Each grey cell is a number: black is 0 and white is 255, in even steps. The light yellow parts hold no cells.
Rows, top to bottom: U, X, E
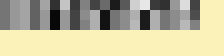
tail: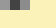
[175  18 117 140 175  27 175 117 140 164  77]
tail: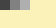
[ 18 117 140 184  27 175 117 140 184 129]
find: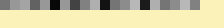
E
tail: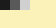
[231  58  49 152 220  67]
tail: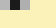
[117 140 184 129]

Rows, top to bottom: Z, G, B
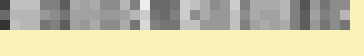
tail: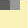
[117 140 117]
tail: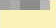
[128 237 106 106 117 204 192 170 140 152 204 128 170 170 170 182 128  85
 152 117 140 140]
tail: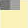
[161 161 152 152 161 182 204 117 106 128 204 140 170 152 152 192 140 170
 161 161 182 128  94 161 128 140 182]
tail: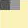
[117 140 140]

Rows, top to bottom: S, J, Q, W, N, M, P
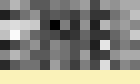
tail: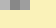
[136]
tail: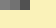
[158  53  62 146 170 170]
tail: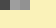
[170 170]
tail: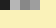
[136]

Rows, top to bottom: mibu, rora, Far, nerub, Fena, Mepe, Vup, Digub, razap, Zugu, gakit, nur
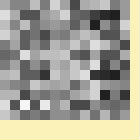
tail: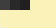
[154]
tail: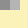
[ 73  73 142 114 103 114]
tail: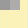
[210 103  94  62  41  32 154]
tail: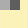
[114  73 133 123 163 190 172  83  83 163]
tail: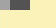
[172]

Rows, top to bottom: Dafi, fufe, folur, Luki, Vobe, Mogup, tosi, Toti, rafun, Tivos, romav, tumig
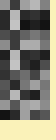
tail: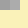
[140]
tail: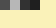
[129]
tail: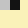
[31 19]
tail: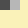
[ 50  31 129]

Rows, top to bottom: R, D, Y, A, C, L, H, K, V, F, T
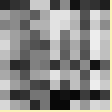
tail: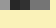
[ 8 18  8 59 18 59]
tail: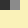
[18 59 49 30]
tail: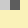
[179  82 226 191]
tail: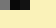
[ 8 59 18 59]
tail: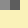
[160 226 117 203 129 237 203]
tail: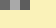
[237 191]

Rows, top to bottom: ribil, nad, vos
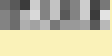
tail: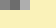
[162 184 120 153 153 162  89 184]
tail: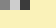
[227]
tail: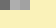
[184 120 153 153 162  89 184]
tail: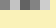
[ 69 120]

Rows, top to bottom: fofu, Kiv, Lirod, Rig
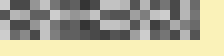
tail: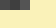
[ 73 159 205  96 117  73 182  84]
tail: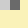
[137  73 194 126  96  96  84  73  63  84  73 159 205  96 117  73 182  84]
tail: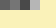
[84]
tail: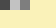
[ 96  96  84  73  63  84  73 159 205  96 117  73 182  84]
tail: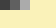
[126 106]
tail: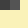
[ 73 159 205  96 117  73 182  84]
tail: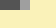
[126 194 205  73 182 117]

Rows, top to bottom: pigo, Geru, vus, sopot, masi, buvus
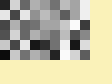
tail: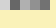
[188  81 136]
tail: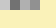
[ 35 250 211  93]
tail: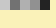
[250 211  93]
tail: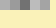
[239]
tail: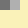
[145  35 250 211  93]
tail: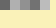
[ 81 136]

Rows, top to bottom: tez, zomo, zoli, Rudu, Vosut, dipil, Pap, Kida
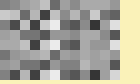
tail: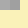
[170 151]
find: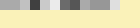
Vosut
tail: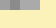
[170 151]
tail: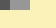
[139 170 170 139  86]
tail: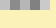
[117  98]

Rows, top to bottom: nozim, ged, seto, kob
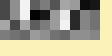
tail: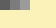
[242  41 133 114]
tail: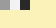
[133 114]
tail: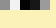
[232  41 133 114]

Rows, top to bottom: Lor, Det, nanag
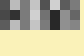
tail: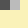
[123 196  82 208  92 123]
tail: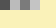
[ 82 208  92 123]
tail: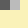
[123 196 123  40 144 133]
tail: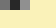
[102]
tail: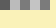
[ 40 144 133]
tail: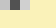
[ 92 123]

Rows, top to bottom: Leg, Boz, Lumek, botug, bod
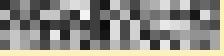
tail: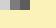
[72]
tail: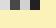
[103  83 146 165 146 146 165]
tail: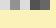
[83]
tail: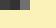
[ 42  62  12 220  72 209  92 176 231 220 209 124  92  72]
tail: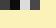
[209  92 176 231 220 209 124  92  72]
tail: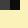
[220  72 209  92 176 231 220 209 124  92  72]
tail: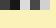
[ 33 103  83 146 165 146 146 165]

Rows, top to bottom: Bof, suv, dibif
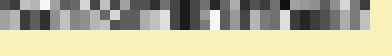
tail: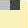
[161  81  81  48 112  70  28  70 112  38 103 172  48  81  60 112  16 161
 152 143  93 143 213 122  60]
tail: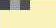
[ 81  48 112  70  28  70 112  38 103 172  48  81  60 112  16 161 152 143
  93 143 213 122  60]
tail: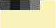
[246  93 152  70 181 122 112 222  60  38  60  81 112 172 122 192]

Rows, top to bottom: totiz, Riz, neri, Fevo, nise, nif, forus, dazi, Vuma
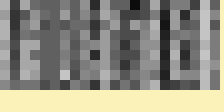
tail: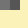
[145 178  52  64  86  76 187 115]
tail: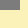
[ 64 187  96]

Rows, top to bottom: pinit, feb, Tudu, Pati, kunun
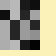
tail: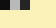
[164]
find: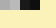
pinit
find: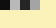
feb
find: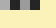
Tudu

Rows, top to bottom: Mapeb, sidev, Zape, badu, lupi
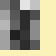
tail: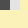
[194]
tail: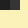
[139]
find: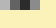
Zape
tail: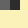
[139]
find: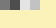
Mapeb
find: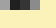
badu
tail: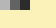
[139]

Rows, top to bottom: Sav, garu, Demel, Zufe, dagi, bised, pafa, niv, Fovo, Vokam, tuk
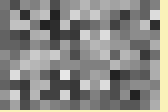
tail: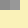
[182 152 173 162 173 152  98 128]
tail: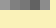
[119  98 110  87  87 119 173]

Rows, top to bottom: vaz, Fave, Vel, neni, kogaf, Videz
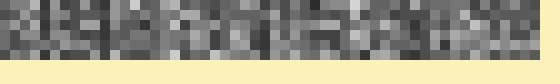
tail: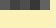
[ 89 117 117  89 127 117 117 169 138  66  98 180 138  77  55 160  89 150
  98  66  66  66 108 191 160  89  98 127 108  66  77 160 117 169 150 138
 127  89 138  77  77 127]
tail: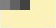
[127  98 138 127 138 169 169  89 117 138 117 180 138  89  55  89 108  77
 127 108 191 150  77 150  89 117  77]

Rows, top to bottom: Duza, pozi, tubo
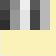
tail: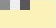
[184]
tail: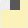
[184]
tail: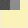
[238  88 184]
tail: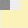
[ 88 184]
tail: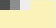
[ 88 184]
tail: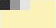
[ 68 184]
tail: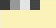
[184]

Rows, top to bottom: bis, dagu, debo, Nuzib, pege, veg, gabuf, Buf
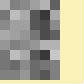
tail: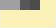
[138]
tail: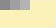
[96]
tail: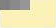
[179 179]
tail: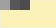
[138]
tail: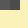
[138]
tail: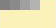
[96]

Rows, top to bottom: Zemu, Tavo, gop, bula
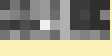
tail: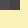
[239 165 177  58  58  47  47]
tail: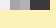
[47 47]
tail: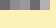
[ 58  68  47 129]
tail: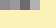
[ 58  68  47 129]

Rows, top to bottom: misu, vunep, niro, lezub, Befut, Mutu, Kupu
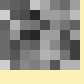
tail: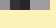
[ 75 158]
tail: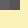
[197 167 126 107 158]
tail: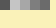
[158]
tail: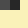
[158 158 147 187]
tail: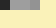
[187]
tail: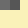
[126 135 178 167 116  63]

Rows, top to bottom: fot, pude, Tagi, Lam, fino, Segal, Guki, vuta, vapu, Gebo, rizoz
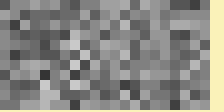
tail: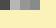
[ 85 128 138 128  95 150 150  85  74 128 150]
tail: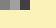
[117 138 106 150 170 128 170 150 150 117 170 117 128]

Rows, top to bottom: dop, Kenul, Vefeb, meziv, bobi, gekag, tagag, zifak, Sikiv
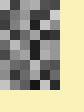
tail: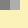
[ 31 195 140]
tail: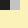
[140]
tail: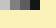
[195  41]
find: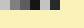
Sikiv

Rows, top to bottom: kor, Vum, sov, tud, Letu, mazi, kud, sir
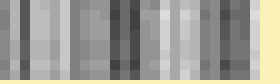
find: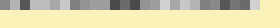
tud
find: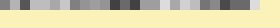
Vum

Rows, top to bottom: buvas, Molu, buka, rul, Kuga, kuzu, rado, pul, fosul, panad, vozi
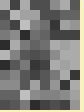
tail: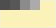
[171]
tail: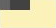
[66]
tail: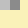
[130 130 139 161]
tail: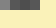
[139 171 171]
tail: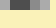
[87]
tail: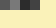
[ 78  66 149]

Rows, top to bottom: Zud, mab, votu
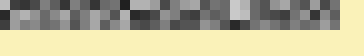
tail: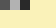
[ 53  73 147 127  73  62 115  94 106 201 189 106  84  73  62 115 147  53
 137  94]
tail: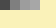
[ 84 115 106 201 178 106  84 147 167 106  84 157  73 115]
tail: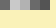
[147 167 106  84 157  73 115]
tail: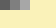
[137  84 178  41  53  73 147 127  73  62 115  94 106 201 189 106  84  73
  62 115 147  53 137  94]

